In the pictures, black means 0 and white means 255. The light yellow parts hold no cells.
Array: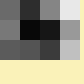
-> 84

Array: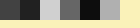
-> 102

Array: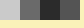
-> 106

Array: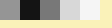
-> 120

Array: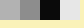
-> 141

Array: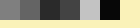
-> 67

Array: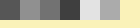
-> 63

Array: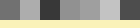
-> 159

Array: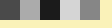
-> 27
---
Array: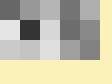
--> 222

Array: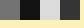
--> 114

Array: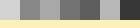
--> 183

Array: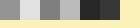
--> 186

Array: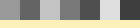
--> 195

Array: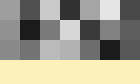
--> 215

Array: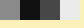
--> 138

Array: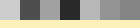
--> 183
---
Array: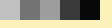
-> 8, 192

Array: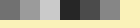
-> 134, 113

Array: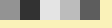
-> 93, 147

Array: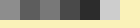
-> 205, 141

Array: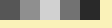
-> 41, 86

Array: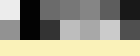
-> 24, 146

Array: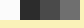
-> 111, 251
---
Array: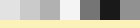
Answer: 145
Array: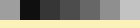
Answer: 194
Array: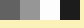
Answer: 28
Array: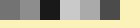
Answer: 75
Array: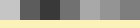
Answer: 126
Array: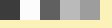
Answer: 157
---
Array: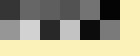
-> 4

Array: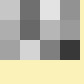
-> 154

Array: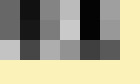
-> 152

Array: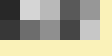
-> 151

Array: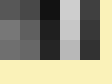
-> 56

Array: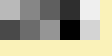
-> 239
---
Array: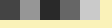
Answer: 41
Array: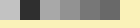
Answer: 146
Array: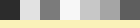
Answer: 199
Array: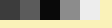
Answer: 9
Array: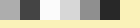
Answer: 215
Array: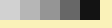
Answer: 149
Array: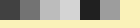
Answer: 212
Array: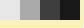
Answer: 170
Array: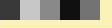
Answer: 137
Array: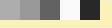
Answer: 98
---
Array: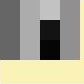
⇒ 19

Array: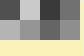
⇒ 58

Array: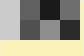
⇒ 26

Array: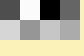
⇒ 0

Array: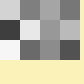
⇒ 152

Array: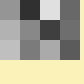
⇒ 63
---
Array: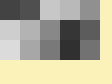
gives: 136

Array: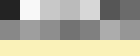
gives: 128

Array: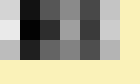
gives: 159

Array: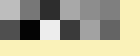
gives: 58

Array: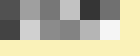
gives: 131

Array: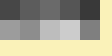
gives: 189
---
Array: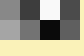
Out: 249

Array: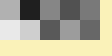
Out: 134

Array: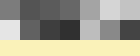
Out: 91

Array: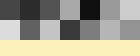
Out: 83

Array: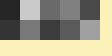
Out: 106

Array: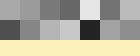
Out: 121

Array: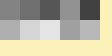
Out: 86

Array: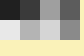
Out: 159

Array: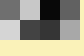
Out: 8

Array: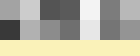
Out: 84
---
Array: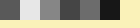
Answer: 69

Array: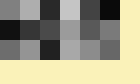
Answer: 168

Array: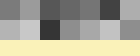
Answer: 168

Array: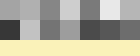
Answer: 75

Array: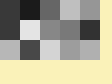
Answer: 212

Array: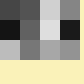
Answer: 119
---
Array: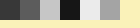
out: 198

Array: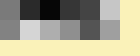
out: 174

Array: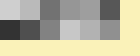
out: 130

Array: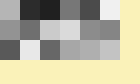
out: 103

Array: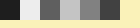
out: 95

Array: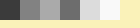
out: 170
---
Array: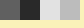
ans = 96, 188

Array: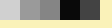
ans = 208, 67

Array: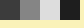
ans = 60, 30

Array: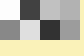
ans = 253, 156

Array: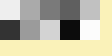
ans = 238, 252

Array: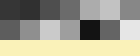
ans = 54, 230

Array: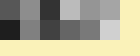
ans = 87, 208

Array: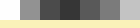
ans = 254, 195

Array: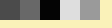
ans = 75, 154
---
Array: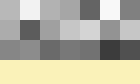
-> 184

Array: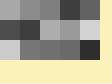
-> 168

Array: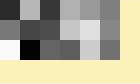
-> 42

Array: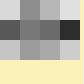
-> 217

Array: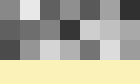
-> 136

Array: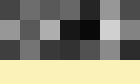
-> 69
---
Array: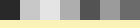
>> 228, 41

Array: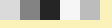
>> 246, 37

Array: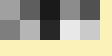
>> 232, 26

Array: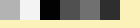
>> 243, 2

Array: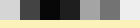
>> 238, 7

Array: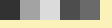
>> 219, 50

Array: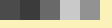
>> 201, 59

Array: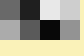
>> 232, 8
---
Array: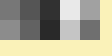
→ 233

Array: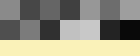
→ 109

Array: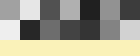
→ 146

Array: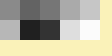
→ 170

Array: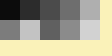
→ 110

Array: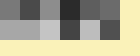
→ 94

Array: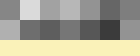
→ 102
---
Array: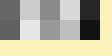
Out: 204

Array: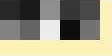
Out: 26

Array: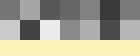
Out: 166

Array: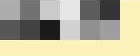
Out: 115

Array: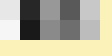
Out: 39

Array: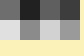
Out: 33

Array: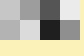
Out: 157
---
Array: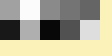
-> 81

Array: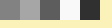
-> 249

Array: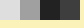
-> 34

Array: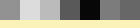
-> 124

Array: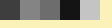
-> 20

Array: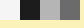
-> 181
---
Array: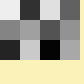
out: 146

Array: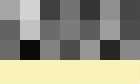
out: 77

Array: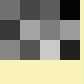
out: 156

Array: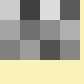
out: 175

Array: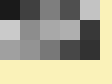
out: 56

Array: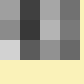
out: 121

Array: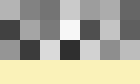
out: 95
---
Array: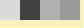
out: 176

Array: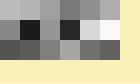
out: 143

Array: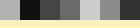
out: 141

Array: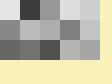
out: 221

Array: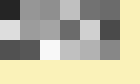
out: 114

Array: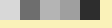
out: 159

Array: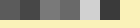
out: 209

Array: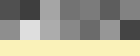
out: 93

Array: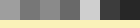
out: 60

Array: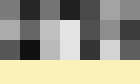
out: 163
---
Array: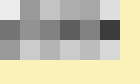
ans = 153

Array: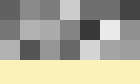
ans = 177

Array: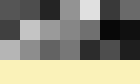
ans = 181

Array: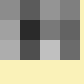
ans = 173

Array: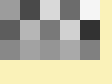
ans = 136

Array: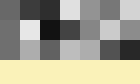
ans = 111
